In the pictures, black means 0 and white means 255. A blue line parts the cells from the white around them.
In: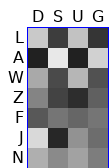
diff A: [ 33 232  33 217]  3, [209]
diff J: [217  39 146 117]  3, [109]
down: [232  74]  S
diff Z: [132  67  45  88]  3, [96]
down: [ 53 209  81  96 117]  G
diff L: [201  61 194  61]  3, [53]

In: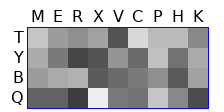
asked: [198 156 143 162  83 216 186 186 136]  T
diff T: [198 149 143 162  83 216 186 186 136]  1, [156]

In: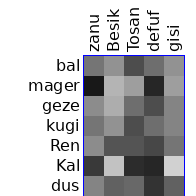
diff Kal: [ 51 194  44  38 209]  0, [57]
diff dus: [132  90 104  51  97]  1, [97]
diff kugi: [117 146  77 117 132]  3, [110]
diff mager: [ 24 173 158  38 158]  1, [180]
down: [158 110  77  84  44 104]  Tosan
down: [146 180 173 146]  Besik
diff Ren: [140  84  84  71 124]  4, [117]

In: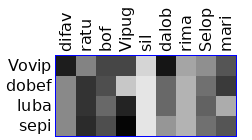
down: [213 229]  sil
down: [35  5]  Vipug

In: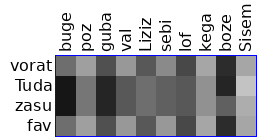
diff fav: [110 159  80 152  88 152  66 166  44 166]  6, [72]
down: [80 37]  guba
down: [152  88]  val
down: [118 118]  poz
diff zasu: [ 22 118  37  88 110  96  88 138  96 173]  7, [145]
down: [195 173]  Sisem
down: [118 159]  poz

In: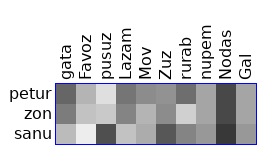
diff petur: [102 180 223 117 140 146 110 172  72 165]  7, [165]
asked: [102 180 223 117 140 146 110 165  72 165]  petur

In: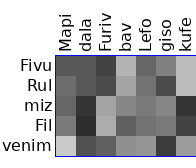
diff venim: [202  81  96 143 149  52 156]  5, [60]
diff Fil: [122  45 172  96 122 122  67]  4, [115]
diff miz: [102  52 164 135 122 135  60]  6, [52]
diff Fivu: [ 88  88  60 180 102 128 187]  2, [67]
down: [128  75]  giso

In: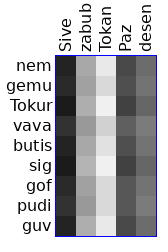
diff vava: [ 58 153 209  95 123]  0, [50]
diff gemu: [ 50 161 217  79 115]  0, [42]

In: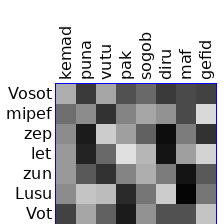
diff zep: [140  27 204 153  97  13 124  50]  3, [159]
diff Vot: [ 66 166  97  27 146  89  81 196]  5, [81]
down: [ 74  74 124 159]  maf
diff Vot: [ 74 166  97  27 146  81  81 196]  0, [66]
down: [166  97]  sogob

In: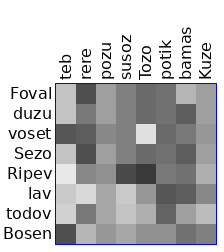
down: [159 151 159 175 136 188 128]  Kuze
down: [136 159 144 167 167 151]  pozu
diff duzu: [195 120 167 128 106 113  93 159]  2, [159]

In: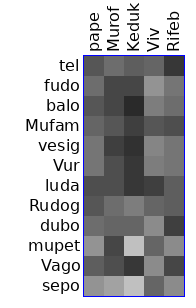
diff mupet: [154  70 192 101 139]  0, [147]
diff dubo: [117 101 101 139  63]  0, [109]

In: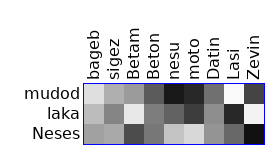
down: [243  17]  Zevin
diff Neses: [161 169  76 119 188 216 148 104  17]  4, [195]
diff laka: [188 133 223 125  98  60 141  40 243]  2, [231]

